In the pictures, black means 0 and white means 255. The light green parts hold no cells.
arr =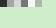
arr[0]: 46
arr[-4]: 216

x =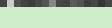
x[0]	68
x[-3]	70
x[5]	71
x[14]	55
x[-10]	84

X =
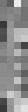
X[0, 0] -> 118
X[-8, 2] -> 126
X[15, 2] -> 206
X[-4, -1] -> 89
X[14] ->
[72, 152, 189, 201]
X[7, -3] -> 146
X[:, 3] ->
[126, 115, 114, 121, 187, 199, 67, 143, 117, 129, 95, 129, 89, 121, 201, 224]
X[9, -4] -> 140
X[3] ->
[56, 146, 121, 121]
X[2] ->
[129, 137, 128, 114]
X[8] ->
[121, 136, 126, 117]
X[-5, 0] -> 145
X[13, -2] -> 182
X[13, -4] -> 157

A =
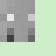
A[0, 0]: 167
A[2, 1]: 231
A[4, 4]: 130
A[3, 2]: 157
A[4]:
[163, 118, 157, 154, 130]
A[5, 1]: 64
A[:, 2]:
[157, 157, 153, 157, 157, 155]
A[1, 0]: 166
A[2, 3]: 155

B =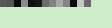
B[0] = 89
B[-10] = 140
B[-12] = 84
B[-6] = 130

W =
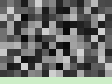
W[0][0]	88
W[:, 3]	[28, 99, 9, 61, 135, 10, 89, 134, 15, 208, 46]
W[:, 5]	[208, 147, 85, 166, 77, 22, 108, 38, 39, 178, 126]
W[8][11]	176
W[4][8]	122
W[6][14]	170
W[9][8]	9
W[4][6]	205
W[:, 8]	[37, 25, 94, 39, 122, 179, 26, 173, 170, 9, 177]
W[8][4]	29
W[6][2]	181
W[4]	[112, 166, 39, 135, 170, 77, 205, 165, 122, 9, 177, 40, 25, 29, 209, 86]
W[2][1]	101
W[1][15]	105
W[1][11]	64
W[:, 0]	[88, 107, 190, 61, 112, 113, 168, 202, 101, 133, 55]
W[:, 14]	[74, 84, 201, 29, 209, 39, 170, 179, 197, 89, 54]
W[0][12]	118
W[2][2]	194
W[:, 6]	[111, 27, 40, 29, 205, 70, 24, 90, 149, 62, 41]
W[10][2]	94
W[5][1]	76
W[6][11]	148
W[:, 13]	[184, 38, 139, 139, 29, 195, 50, 111, 65, 93, 84]
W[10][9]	44
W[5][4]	109
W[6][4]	158
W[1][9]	20

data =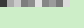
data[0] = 57
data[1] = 171
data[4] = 142

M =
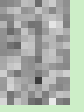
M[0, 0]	132
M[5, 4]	188
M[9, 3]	150
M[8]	[166, 183, 189, 147, 141, 112, 186, 191, 174, 140]
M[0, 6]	185
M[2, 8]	179
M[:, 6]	[185, 169, 186, 170, 152, 181, 156, 183, 186, 169, 150, 195, 186, 126, 138]
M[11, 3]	165
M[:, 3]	[189, 147, 172, 148, 195, 176, 201, 183, 147, 150, 150, 165, 152, 173, 173]
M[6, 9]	191
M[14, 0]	213
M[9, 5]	156
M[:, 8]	[161, 167, 179, 208, 196, 141, 170, 146, 174, 140, 187, 140, 134, 194, 130]
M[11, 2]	173
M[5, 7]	181
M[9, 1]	197
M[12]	[153, 210, 182, 152, 175, 155, 186, 149, 134, 147]
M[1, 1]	184
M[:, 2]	[147, 195, 170, 197, 133, 150, 101, 150, 189, 205, 119, 173, 182, 145, 196]
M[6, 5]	136
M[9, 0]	169
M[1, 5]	195
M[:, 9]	[143, 148, 134, 128, 173, 152, 191, 141, 140, 136, 206, 142, 147, 187, 117]
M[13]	[183, 117, 145, 173, 137, 172, 126, 164, 194, 187]
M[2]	[132, 137, 170, 172, 174, 148, 186, 193, 179, 134]

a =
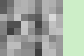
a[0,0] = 89
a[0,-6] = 178
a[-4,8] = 192
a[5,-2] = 134
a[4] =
[128, 64, 109, 194, 140, 94, 130, 187, 192]
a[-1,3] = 142
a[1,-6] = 177
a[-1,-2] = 187
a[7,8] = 151
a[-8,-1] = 150
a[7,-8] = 177
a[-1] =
[142, 177, 151, 142, 142, 62, 183, 187, 151]
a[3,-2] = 193
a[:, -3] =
[179, 179, 169, 137, 130, 180, 190, 183]
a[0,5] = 127
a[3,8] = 175
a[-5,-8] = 80
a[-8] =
[89, 113, 171, 178, 168, 127, 179, 175, 150]
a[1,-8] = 129

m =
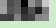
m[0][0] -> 154
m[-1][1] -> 62
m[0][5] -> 105
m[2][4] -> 67
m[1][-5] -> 99
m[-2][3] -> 40
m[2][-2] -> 132

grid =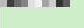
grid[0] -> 186
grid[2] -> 106
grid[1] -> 63
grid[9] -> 93
